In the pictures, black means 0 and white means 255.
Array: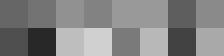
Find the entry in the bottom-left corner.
79
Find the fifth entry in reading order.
153
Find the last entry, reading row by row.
169
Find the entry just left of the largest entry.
190
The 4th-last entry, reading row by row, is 122

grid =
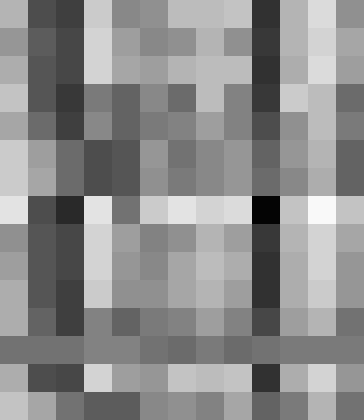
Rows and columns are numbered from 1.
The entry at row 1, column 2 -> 77
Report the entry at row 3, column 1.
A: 173
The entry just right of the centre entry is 211
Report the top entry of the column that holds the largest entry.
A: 219
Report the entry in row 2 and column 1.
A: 150
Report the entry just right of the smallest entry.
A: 195
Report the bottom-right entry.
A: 114
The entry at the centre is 227
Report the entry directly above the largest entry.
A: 173
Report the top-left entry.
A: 180
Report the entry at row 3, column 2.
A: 85
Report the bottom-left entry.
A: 195
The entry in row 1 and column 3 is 63
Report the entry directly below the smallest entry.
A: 56
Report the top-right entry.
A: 144
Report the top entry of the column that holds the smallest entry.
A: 49
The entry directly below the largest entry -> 211

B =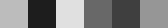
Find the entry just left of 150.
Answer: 63
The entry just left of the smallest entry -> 188

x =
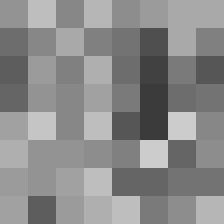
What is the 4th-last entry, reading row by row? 190
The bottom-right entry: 182
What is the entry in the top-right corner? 169
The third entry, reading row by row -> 135
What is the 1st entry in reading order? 147
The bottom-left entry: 161
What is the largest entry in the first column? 175
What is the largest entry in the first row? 190
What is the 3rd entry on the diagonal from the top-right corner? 65
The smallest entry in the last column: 86

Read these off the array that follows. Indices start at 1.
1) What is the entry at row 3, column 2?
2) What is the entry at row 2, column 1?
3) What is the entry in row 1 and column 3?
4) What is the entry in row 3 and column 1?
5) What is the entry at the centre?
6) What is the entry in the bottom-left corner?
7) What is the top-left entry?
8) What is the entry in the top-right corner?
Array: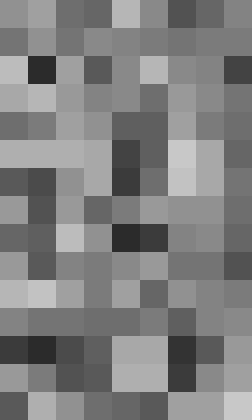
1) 43
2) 116
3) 110
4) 188
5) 123
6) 89
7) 145
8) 131

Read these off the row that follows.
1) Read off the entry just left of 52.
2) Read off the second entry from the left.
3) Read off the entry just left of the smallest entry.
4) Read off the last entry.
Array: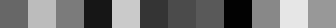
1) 202
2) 188
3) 89
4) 152
